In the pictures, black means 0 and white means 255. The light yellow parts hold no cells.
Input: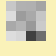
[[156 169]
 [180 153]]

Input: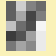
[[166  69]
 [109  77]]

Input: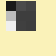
[[62 62]
 [64 61]]

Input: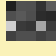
[[89 78]
 [58 53]]

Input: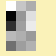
[[150 223]
 [159 235]]

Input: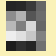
[[178  85]
 [127 216]]

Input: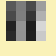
[[126  53]
 [148  29]]

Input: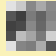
[[ 62 123]
 [ 73 136]]
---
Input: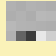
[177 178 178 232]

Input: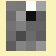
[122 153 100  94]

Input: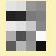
[227  40 202 249]

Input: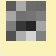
[ 90 113  37 127]

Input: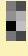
[124 176]

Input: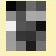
[ 6 82 78 90]

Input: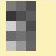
[123  78  76]
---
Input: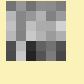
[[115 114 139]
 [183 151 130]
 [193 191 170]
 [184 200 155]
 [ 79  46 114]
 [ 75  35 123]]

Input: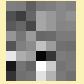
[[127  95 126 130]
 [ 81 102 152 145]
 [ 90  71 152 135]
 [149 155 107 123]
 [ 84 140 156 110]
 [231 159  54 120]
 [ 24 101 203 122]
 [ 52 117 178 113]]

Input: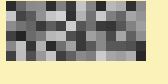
[[ 44 138  45  56 132 184  47]
 [198  91 196  49 114 127 165]
 [140 101  94 205 111  54 130]
 [ 65 107 183  79 160  75  97]
 [136  53  42 161  89  89  81]
 [ 65  80 196  97 127 166 174]]

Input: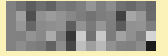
[[129  93  98 117 149 141 105 104]
 [130  79 155 135 115 129 166 107]
 [130 103 142  94 122 126 145 126]
 [130 147 171  55 113 124 144 212]
 [129 128  98  71 158 145 128  27]]

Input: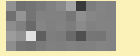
[[145 116 129 164 125 130]
 [112 116 129 118 134 130]
 [141 106 128 125 129 131]
 [156 225 126 106 118 130]
 [141 114 128 130 129 130]]

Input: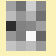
[[161 207]
 [187 177]
 [ 45 136]
 [150 248]
 [195 188]]

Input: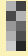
[[177]
 [ 73]
 [151]
 [176]
 [203]]

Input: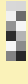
[[216]
 [240]
 [147]
 [ 45]
 [246]
 [131]]
